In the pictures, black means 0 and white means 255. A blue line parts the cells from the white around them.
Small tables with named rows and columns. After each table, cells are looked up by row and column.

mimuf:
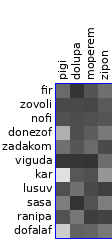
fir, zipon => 112
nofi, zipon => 85
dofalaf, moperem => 100
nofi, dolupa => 77
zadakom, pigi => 112
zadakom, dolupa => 86
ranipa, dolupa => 119
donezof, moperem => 93
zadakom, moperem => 106
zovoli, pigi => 73
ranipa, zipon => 67
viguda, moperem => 52

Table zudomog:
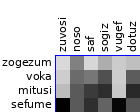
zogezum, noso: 129
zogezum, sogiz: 173
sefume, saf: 47
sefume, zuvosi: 1
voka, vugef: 205
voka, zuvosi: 205
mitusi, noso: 90
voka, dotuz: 92
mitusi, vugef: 200
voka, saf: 119
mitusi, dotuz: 41
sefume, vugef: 7
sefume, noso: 90
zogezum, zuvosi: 217
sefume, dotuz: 83

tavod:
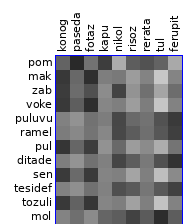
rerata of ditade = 121
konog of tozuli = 57
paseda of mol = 111
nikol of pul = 105
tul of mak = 199
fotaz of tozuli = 54
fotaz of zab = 80
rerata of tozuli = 127
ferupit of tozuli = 130
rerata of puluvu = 114
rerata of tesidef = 118

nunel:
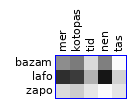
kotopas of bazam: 123
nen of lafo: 22
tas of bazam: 251
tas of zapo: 229
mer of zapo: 219
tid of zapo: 230
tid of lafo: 178
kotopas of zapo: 204
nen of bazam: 127
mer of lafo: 46
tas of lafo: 209
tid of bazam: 217
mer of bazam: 141
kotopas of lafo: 59
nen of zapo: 251
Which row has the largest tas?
bazam

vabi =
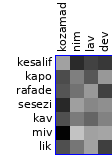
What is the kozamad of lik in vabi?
79
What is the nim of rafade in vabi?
114
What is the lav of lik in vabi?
162
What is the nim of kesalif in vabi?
42
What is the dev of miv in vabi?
165
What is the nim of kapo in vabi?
127
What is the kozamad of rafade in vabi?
84
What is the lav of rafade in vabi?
153
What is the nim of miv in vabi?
195
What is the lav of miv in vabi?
161
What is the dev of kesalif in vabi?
56
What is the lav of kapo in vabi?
87
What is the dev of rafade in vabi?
65
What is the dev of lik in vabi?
63

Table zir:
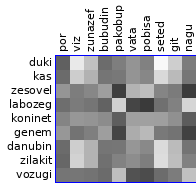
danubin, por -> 107
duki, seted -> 248
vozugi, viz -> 118
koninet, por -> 132
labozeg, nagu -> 213
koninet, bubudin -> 140
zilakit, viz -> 210
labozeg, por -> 110
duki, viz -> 233
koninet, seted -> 159
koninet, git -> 144
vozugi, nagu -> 193
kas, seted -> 217

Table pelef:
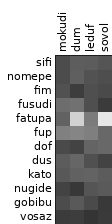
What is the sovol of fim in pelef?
74
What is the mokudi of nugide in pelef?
67
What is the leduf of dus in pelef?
80
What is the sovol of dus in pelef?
67
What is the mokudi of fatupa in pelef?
98
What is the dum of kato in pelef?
97
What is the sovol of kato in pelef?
92
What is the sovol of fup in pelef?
104
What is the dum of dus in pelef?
102
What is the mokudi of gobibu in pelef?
76

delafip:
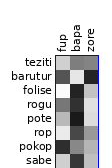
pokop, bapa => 136
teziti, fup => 208
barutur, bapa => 230
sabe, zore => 192
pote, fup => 185
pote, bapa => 26
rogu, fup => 119
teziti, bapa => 126
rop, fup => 235
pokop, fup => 46
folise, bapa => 35
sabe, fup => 207
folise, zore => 195
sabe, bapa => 55
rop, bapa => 72
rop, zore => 153

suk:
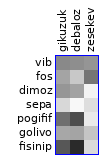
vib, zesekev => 149
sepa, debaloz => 248
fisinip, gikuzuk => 87
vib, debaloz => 142
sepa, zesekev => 222
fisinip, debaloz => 42

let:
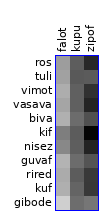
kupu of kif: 92
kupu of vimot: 96
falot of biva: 176
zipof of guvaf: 84
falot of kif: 126
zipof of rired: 57
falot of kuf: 175

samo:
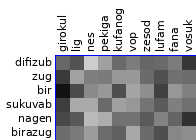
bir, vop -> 164
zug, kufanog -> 151
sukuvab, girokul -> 62
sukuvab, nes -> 169
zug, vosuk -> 109
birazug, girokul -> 109
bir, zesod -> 142

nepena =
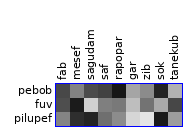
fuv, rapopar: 121
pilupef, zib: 229
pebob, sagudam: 76
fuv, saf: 127
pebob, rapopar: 23
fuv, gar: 190
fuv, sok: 170
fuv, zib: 115
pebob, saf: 66
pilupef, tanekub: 157
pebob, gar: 165
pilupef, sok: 26
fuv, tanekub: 71
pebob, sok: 35
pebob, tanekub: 177
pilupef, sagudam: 36

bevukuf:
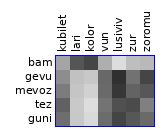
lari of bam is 85
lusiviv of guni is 68
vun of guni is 108
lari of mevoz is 197
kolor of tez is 221
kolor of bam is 69
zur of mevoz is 99
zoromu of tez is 128
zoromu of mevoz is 87
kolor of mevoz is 209
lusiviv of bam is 221
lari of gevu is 193
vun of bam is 174
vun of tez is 115
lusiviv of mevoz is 55

